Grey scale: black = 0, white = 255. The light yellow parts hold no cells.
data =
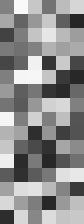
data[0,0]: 129
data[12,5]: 232
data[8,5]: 84
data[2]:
[66, 125, 196, 230, 185, 157]
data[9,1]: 163
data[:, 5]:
[214, 38, 157, 171, 70, 40, 104, 128, 84, 83, 139, 113, 232, 57, 191, 200]
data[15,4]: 196
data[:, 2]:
[199, 151, 196, 129, 241, 246, 118, 151, 209, 46, 74, 122, 91, 226, 125, 135]
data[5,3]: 196
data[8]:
[244, 126, 209, 126, 190, 84]
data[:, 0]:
[129, 168, 66, 122, 70, 127, 154, 116, 244, 179, 198, 238, 91, 161, 216, 45]
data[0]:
[129, 249, 199, 115, 188, 214]
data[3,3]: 178
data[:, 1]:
[249, 100, 125, 113, 100, 245, 94, 90, 126, 163, 99, 43, 48, 221, 158, 216]
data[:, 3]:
[115, 200, 230, 178, 53, 196, 52, 209, 126, 149, 49, 39, 120, 185, 40, 220]
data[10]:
[198, 99, 74, 49, 166, 139]

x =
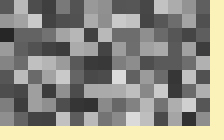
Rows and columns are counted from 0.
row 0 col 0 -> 88
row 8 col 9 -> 218
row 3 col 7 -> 68
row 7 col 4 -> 78
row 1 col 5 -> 81
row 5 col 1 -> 187
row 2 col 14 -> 94
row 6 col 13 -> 106
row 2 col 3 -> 114
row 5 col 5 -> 101
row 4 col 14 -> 177
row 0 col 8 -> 85
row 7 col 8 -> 103
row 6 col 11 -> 202
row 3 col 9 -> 110
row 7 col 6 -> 50
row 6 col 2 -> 159
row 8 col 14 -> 141
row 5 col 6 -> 73
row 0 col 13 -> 147
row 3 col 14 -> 61
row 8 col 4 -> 193
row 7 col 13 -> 208
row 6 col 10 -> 136
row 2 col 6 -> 65
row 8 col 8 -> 138
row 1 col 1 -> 162
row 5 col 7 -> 76
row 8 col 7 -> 116
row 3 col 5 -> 171
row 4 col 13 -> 110
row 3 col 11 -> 170
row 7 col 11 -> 115

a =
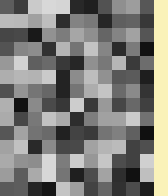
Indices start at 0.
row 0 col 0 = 93
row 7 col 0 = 176
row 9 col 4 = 33
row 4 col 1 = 210
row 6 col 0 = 80
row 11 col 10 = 208
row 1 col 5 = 131
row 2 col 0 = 70
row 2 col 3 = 146
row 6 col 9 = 138
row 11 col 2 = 141
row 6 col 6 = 173
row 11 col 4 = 124
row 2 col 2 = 25
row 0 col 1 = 61
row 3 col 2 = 141
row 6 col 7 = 196
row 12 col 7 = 163
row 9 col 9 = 96
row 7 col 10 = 64
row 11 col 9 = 65
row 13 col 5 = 158
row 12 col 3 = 215
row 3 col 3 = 49
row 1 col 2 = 160
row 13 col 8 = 49
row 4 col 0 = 152
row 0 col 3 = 216
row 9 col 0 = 86
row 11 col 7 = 198
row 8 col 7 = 161
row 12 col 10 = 191
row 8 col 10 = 113
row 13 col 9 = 76
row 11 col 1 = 145
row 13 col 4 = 196
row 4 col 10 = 109
